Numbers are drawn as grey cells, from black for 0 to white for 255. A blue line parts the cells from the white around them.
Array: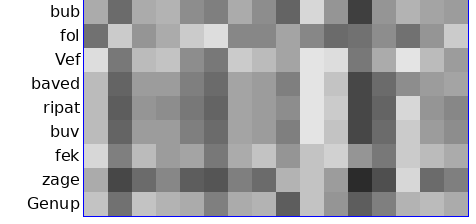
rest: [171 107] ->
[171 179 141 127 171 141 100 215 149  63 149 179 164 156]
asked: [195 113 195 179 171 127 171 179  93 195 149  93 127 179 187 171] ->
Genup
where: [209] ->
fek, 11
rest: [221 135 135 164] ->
[135 107 113 141 113 149 203]
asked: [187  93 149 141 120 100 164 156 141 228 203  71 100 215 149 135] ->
ripat

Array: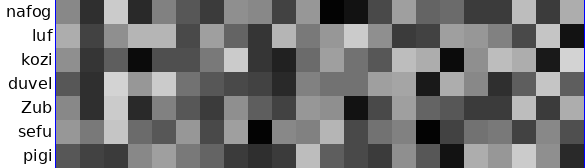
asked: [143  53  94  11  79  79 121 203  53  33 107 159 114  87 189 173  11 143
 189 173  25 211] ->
kozi
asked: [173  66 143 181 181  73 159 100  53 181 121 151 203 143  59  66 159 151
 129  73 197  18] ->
luf
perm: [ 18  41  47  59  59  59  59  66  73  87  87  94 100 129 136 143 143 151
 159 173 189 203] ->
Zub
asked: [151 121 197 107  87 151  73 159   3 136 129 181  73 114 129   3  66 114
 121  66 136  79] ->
sefu

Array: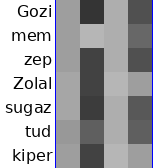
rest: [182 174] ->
[103]
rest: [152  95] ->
[174  95]
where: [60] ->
sugaz, 2
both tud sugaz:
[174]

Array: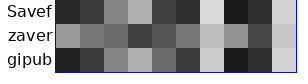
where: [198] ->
zaver, 10
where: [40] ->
Savef, 1
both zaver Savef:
[65]

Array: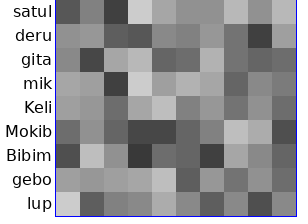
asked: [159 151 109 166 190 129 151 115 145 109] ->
Keli
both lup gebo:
[94]
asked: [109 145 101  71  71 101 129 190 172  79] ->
Mokib
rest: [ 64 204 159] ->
[178 166 101 137 123]
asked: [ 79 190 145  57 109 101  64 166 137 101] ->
Bibim

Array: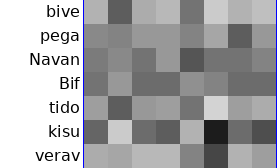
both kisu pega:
[93]
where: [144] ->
Bif, 5
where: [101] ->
kisu, 1
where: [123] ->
Navan, 1

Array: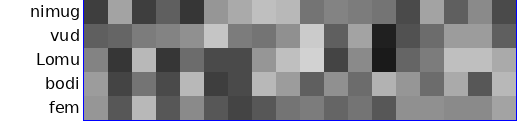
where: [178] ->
bodi, 13
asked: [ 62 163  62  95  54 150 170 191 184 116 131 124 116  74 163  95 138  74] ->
nimug
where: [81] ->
vud, 14

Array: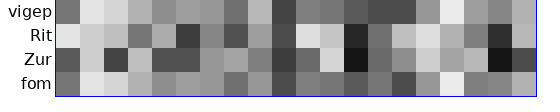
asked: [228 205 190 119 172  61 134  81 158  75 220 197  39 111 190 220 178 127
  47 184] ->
Rit
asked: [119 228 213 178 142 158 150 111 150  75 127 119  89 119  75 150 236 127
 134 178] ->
fom
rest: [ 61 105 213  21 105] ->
[142 205 164 184  21  75]
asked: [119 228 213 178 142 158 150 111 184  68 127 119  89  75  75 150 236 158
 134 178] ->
vigep
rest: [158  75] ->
[220 197  39 111 190 220 178 127  47 184]
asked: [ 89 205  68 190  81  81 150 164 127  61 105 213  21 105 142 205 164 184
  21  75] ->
Zur

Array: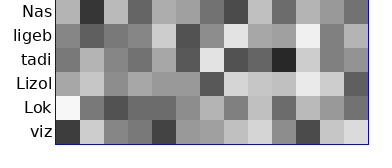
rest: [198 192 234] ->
[205  95]
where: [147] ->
tadi, 13
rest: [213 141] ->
[ 75 198 219]
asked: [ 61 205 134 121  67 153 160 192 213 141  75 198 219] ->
viz

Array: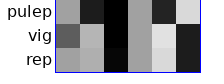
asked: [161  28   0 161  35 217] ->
pulep
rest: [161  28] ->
[  0 161  35 217]
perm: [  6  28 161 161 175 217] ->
rep
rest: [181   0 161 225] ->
[28]
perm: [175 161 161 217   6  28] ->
rep
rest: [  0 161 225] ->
[28]
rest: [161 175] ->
[  6 161 217  28]

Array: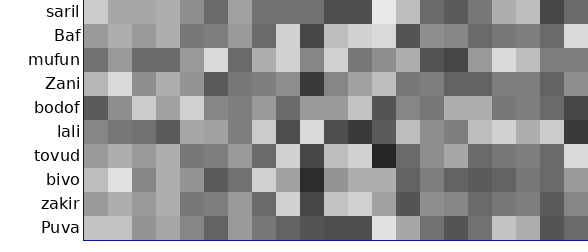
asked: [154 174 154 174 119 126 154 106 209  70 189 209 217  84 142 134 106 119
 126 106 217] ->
Baf
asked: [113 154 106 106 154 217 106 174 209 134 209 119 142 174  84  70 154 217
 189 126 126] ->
mufun
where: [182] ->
Zani, 1
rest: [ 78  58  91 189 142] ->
[126 189 209 174 203  58]
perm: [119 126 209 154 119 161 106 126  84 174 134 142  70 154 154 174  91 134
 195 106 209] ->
zakir
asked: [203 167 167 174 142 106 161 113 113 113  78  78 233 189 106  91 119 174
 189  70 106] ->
saril
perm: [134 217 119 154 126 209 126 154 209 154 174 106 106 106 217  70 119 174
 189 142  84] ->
Baf

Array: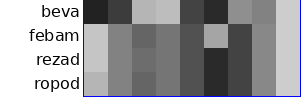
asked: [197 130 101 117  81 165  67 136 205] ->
febam
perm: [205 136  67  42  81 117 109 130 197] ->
rezad
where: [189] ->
beva, 4
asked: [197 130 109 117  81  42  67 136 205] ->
rezad
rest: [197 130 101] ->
[117  81 165  67 136 205]

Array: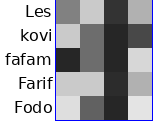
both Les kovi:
[202]
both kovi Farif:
[202]
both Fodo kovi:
[38]
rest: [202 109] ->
[38 72]

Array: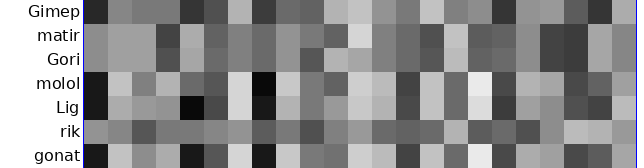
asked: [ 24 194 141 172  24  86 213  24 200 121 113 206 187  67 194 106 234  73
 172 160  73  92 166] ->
gonat
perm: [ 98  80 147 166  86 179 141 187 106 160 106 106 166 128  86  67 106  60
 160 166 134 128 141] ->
Gori
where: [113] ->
gonat, 11
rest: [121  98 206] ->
[187  67 194 106 234  73 179 166  73  98 160]

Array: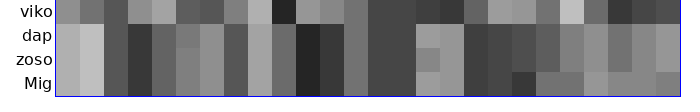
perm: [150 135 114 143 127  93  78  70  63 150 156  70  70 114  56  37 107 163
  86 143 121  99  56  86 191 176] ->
dap
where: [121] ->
dap, 6

